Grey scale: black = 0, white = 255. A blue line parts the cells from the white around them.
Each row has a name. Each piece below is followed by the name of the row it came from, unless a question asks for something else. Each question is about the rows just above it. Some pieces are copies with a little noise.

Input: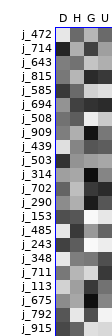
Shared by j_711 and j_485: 57
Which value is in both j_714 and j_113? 159
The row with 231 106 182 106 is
j_472
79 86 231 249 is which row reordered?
j_153
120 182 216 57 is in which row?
j_711
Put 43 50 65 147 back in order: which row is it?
j_694
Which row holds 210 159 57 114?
j_113

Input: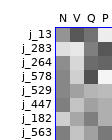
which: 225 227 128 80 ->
j_283
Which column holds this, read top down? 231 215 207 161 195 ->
V
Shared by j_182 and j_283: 127

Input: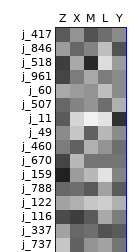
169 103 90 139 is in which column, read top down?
Z
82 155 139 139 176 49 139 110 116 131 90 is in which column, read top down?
Y
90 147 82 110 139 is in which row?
j_417
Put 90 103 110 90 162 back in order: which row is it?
j_788

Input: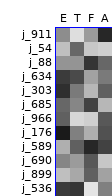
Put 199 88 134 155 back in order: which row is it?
j_690
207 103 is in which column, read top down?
A
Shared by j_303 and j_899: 96
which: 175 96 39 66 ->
j_589
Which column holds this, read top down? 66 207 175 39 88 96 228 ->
F
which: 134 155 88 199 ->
j_690

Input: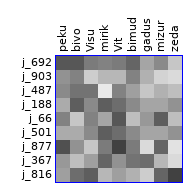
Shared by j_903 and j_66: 130
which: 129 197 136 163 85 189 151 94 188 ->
j_66

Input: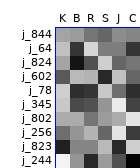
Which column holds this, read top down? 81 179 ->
R
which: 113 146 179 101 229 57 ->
j_256

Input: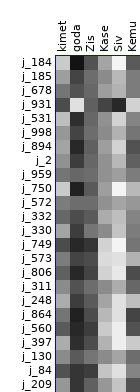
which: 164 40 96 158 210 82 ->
j_894
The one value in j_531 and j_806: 210
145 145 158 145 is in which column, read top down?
Kase
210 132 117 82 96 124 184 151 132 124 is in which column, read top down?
Kemu
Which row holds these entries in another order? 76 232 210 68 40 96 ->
j_806
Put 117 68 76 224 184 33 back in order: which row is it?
j_864
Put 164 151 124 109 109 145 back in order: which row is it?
j_572

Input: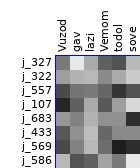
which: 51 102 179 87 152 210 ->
j_107
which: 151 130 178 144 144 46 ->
j_683
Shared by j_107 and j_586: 96
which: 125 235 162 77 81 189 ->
j_327
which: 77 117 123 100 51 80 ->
j_557
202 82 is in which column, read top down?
sove
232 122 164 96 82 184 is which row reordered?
j_586

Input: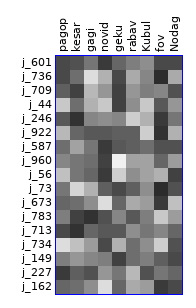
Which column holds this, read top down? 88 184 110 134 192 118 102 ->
pagop
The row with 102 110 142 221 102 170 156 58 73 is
j_162

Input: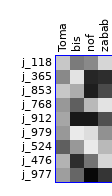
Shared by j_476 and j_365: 45
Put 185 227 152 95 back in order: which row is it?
j_768
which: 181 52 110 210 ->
j_476

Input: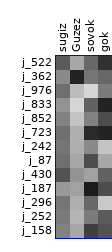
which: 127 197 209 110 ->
j_976
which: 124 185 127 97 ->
j_252
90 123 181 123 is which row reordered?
j_252
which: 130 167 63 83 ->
j_158
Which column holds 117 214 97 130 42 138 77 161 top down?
sovok

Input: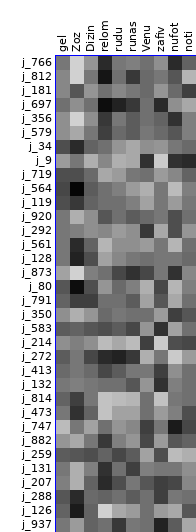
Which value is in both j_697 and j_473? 112
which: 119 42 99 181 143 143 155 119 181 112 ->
j_561
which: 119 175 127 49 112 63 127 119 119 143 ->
j_131
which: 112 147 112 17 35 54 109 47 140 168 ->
j_697

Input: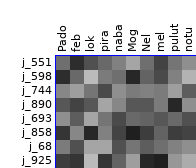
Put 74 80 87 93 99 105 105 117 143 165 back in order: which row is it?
j_693
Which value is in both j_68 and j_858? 129
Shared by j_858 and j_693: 99
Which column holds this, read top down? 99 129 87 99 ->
Nel
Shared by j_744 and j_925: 158
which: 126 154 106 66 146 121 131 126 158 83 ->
j_744

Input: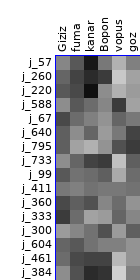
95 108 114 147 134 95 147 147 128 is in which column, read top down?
goz
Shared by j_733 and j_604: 101

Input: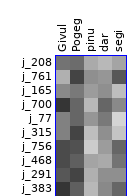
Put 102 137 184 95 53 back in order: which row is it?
j_383
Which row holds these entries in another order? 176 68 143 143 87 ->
j_291
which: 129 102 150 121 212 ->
j_77
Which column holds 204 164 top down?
pinu
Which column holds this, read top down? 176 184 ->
pinu
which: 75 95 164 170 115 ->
j_468

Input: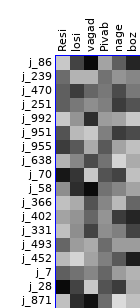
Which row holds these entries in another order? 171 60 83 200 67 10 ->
j_28
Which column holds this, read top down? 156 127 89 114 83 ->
Pivab
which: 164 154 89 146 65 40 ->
j_402
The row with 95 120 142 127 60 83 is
j_251
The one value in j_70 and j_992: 200
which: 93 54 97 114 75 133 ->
j_470

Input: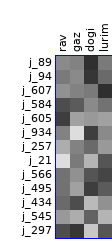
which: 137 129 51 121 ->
j_89
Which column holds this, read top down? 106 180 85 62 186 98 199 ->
dogi
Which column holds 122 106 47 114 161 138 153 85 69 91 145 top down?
lurim
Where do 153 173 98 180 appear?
j_545
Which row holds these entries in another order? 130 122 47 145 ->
j_607
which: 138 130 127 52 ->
j_607

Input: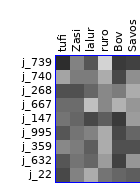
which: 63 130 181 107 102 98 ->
j_22
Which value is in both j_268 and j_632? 102
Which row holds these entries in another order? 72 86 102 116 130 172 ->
j_995
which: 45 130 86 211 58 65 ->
j_739
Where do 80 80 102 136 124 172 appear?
j_268
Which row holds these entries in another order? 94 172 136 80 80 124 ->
j_359
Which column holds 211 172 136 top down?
ruro

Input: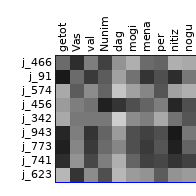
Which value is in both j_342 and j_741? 126
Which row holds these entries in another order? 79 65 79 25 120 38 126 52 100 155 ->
j_943
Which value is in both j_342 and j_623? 140

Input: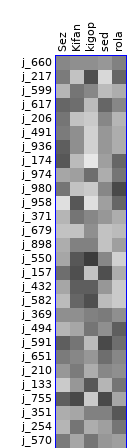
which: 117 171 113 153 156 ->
j_570
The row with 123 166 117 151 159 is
j_570
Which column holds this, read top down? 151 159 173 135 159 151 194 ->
sed
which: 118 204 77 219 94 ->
j_217
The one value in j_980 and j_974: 117
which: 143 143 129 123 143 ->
j_369
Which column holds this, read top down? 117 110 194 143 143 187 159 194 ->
Kifan

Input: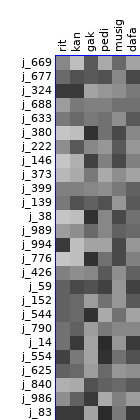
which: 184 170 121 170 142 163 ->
j_373
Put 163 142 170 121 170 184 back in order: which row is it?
j_373

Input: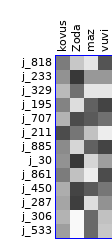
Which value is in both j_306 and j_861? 193
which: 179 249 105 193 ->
j_306
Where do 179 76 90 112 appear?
j_707
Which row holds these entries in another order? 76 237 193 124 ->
j_861
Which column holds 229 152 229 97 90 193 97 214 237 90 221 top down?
maz
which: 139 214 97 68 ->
j_885

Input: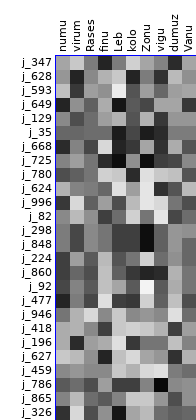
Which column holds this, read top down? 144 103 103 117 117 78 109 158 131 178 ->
Vanu
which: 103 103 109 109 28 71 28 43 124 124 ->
j_35
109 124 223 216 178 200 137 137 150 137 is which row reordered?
j_459
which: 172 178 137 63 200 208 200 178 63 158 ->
j_418

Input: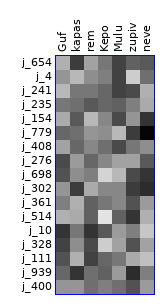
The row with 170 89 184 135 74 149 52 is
j_154
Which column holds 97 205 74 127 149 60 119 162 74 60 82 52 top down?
zupiv
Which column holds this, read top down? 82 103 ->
Guf
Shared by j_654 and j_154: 89

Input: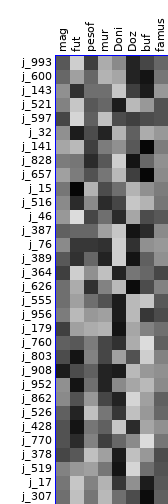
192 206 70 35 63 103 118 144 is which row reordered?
j_364
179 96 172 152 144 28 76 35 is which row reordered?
j_32
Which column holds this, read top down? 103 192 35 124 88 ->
mur
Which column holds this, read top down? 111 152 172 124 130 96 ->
pesof
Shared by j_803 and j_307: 76
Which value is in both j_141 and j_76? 144

